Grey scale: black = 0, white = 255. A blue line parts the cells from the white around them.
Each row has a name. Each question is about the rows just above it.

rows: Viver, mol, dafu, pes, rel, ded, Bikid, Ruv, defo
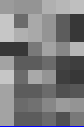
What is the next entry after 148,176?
183
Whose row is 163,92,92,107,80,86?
Bikid
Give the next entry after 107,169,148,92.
55
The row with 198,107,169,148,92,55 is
mol
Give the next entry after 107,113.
135

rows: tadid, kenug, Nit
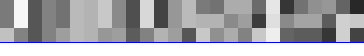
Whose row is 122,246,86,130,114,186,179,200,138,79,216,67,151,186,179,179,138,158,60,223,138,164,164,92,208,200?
kenug
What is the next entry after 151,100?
40
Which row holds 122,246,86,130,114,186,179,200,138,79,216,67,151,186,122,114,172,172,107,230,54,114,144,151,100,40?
tadid

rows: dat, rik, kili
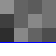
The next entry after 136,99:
77
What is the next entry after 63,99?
136
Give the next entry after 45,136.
99

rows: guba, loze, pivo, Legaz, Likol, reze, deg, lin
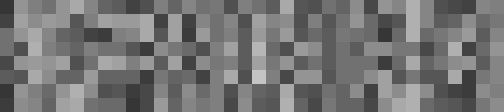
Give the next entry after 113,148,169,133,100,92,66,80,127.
100
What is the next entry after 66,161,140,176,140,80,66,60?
140
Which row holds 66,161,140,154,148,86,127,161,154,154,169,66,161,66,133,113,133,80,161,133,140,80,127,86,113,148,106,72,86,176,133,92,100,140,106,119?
loze
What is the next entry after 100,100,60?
119

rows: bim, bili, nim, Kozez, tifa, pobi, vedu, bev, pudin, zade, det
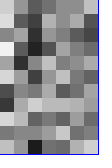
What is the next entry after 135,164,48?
150
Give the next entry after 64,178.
142
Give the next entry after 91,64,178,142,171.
83
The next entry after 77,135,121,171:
91

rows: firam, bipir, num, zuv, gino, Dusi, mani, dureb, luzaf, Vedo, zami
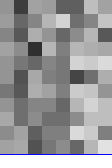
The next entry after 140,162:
95
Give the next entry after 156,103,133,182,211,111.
133
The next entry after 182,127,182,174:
168
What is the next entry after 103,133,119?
211
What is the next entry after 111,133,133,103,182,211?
190
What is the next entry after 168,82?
119

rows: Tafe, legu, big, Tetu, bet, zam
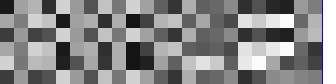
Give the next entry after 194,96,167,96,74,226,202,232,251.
104
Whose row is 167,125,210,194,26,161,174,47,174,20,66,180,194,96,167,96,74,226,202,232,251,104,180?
legu
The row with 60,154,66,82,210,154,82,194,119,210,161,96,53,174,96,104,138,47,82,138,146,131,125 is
zam
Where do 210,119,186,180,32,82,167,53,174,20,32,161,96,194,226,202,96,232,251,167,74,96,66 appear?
bet

